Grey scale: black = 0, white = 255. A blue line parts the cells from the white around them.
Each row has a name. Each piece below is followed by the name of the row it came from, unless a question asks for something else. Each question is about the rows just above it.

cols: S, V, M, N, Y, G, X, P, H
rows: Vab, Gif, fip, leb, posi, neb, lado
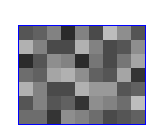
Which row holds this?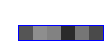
fip
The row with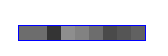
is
lado
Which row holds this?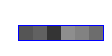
neb
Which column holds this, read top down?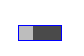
X
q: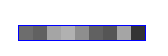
leb
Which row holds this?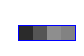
fip

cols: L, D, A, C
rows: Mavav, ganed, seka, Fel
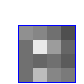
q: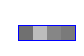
Fel
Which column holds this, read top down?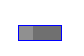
L
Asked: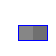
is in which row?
Mavav
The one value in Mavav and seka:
[112]
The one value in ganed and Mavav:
[112]
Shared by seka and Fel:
[112]

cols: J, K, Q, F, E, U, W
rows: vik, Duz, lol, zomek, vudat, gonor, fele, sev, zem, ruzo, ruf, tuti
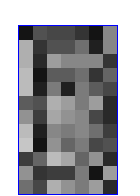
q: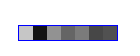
zem
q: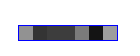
ruf
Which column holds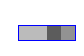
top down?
J
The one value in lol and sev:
[135]
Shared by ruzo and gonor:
[41]
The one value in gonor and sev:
[123]

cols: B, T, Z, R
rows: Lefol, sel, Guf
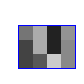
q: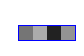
Lefol
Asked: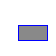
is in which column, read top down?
R

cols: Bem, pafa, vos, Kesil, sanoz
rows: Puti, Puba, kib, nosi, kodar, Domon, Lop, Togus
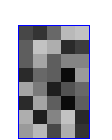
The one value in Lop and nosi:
[42]
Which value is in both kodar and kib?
[165]

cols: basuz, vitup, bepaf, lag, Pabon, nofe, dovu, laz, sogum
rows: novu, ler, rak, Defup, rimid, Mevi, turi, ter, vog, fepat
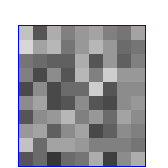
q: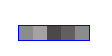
ter
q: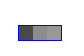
Mevi
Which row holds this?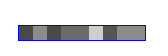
rimid
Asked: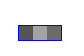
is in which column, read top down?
vitup
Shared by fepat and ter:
[140]

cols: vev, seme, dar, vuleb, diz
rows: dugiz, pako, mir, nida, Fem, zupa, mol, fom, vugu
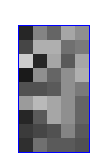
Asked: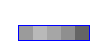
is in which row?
zupa
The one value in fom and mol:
[90]
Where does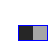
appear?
mir
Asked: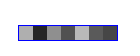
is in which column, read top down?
seme

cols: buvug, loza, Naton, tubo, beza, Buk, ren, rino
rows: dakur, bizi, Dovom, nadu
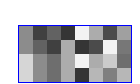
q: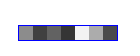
dakur
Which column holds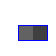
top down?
Naton
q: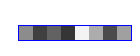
dakur
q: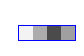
dakur
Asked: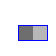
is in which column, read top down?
rino
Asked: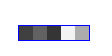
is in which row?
dakur

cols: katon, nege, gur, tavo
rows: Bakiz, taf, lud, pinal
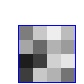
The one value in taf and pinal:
[178]
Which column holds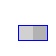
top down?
gur
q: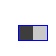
pinal
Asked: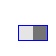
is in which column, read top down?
tavo
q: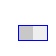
Bakiz
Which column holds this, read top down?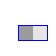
tavo

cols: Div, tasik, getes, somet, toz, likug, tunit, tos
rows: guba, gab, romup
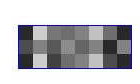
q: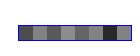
gab
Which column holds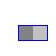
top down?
likug
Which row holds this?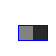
gab
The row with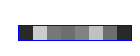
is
guba
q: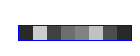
romup

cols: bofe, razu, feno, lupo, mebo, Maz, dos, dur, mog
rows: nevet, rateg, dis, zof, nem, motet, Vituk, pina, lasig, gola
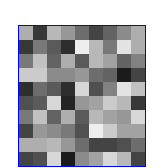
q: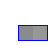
zof
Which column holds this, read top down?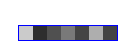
bofe
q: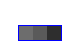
nem
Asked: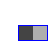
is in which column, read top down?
bofe
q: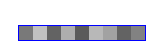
dis
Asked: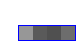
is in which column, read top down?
mebo
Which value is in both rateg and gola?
[184]

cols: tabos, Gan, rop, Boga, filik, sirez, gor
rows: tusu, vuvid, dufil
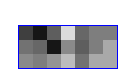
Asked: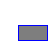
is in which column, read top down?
sirez
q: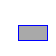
dufil
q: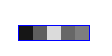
tusu
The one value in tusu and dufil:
[126]
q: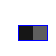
tusu
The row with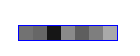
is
vuvid

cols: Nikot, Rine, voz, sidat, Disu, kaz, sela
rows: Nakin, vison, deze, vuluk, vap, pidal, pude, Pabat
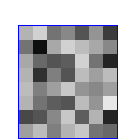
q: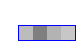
Pabat
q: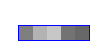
Pabat
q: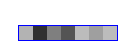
vuluk
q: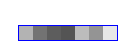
pidal
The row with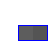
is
pidal

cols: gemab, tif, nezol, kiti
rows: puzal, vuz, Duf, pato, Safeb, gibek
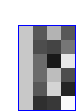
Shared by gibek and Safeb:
[200]
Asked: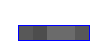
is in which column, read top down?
tif
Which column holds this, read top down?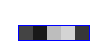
nezol
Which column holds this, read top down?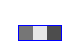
kiti
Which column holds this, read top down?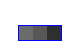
tif

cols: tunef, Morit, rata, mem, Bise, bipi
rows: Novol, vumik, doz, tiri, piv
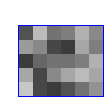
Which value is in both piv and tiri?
[71]
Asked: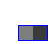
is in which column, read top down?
mem
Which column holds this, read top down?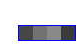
rata
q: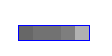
doz

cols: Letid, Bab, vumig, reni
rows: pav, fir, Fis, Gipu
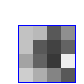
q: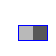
pav
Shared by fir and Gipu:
[88]

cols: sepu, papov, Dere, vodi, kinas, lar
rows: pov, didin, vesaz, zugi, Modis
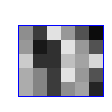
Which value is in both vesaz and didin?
[48]
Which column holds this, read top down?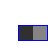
papov
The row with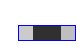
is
vesaz
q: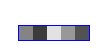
zugi
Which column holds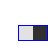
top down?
Dere
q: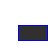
vesaz

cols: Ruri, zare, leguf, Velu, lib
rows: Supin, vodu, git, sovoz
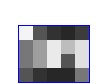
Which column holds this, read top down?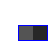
Velu
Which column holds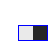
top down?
leguf
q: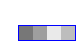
vodu
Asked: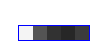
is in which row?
Supin
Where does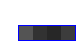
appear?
Supin

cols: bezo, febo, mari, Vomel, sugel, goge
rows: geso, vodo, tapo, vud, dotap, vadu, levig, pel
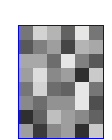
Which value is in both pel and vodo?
[158]
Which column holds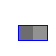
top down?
mari
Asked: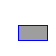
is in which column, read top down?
Vomel

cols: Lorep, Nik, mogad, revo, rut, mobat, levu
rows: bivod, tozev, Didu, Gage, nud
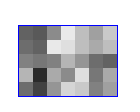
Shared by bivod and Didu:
[98]
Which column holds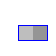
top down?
rut

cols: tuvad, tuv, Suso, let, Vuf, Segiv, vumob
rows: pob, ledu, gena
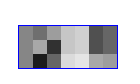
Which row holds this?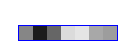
gena
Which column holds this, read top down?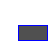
Segiv
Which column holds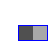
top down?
Segiv
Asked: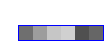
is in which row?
pob

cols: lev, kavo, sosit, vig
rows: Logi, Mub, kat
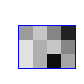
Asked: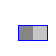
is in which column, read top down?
sosit
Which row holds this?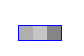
Mub
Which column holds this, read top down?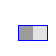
lev
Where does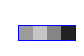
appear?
Logi

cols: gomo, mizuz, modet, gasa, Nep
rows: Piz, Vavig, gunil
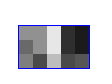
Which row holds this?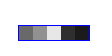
Vavig
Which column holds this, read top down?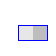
modet

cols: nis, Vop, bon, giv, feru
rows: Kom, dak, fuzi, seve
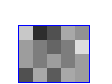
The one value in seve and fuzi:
[157]
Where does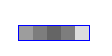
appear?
dak
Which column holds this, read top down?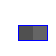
bon
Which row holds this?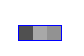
Kom
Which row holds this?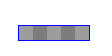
fuzi
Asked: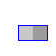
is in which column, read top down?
nis
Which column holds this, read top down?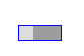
feru

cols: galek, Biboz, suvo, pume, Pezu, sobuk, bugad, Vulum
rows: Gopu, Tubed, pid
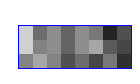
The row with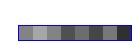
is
pid
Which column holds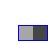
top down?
sobuk

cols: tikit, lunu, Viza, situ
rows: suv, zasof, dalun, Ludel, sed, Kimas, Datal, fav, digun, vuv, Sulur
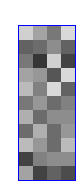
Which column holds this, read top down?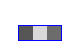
Viza
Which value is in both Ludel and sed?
[217]
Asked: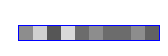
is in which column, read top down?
Viza
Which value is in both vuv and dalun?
[66]
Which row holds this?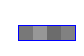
Kimas
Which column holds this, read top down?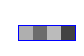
tikit

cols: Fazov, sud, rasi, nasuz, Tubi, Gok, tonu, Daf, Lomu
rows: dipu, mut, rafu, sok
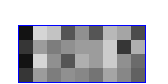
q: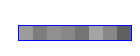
sok
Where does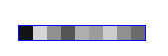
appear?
rafu
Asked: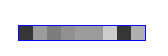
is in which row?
mut
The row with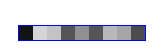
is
dipu
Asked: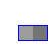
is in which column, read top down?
Gok

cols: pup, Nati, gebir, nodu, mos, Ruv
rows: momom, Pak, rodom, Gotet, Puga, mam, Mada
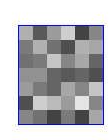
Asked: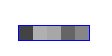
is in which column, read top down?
mos
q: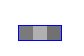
Pak
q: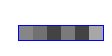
Mada
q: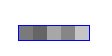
Puga
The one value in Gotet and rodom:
[101]
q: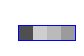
mam

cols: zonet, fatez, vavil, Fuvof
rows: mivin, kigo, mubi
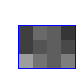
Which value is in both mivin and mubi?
[94]
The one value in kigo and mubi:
[94]
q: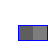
mubi
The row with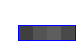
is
kigo

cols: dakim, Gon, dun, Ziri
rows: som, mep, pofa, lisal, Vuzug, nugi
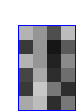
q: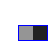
pofa
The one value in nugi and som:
[188]
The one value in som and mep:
[149]

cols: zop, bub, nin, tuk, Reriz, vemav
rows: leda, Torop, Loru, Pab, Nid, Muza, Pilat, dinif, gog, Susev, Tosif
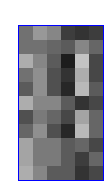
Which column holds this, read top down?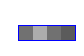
zop
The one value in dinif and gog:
[102]

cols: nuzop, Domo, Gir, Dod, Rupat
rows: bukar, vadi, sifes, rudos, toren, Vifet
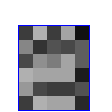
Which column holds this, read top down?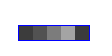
Gir
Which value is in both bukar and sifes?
[164]
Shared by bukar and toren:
[60]
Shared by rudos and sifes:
[164]
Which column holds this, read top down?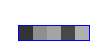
Domo
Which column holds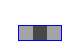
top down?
Dod

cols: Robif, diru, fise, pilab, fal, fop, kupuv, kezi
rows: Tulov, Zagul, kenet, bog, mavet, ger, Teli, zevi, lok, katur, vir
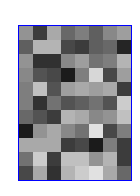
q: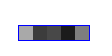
lok
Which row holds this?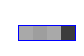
mavet
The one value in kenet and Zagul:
[180]
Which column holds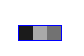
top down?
Robif

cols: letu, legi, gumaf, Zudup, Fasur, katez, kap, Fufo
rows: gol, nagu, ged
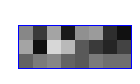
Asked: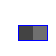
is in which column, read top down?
Fufo
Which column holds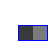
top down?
katez
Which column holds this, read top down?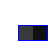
legi

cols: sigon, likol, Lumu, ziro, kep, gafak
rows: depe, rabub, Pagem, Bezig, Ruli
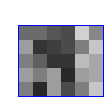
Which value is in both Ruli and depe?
[75]
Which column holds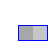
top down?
gafak
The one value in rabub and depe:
[75]
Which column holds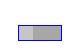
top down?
gafak
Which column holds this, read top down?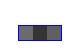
likol
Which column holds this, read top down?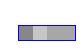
gafak
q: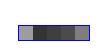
rabub

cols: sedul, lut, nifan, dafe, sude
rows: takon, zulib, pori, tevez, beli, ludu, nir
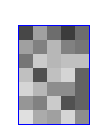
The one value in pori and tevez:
[192]
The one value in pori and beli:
[183]

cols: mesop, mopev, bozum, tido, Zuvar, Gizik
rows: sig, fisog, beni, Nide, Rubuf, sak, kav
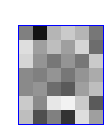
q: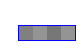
Nide
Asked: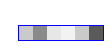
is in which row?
sak
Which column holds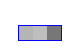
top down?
bozum
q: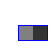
kav
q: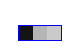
sig

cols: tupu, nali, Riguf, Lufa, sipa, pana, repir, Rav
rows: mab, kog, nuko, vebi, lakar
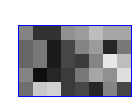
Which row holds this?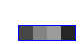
kog
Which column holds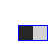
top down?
Riguf
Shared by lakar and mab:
[132]
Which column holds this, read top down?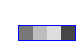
Rav
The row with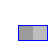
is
mab
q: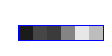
nuko

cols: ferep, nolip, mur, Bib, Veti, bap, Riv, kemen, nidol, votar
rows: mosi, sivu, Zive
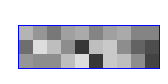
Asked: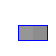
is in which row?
Zive
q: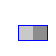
sivu
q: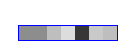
Zive
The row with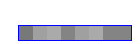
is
mosi
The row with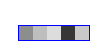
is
Zive

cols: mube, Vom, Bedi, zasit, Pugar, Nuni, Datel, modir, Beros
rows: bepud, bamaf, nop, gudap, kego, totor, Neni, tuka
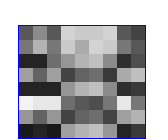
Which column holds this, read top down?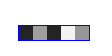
mube
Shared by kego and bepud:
[139]
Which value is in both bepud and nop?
[139]
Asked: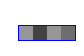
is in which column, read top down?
zasit

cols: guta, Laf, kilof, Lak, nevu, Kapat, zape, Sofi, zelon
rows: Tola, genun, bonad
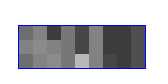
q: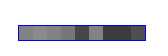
genun
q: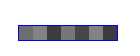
Tola
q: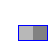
bonad
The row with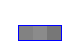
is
bonad
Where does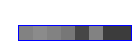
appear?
genun

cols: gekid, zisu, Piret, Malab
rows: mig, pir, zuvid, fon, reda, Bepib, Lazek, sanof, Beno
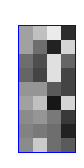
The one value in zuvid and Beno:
[110]
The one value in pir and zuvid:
[110]
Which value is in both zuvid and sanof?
[110]

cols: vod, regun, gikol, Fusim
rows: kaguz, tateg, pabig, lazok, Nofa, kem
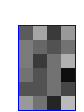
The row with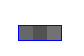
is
tateg
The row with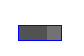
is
Nofa
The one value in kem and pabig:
[114]
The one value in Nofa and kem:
[114]
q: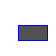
Nofa

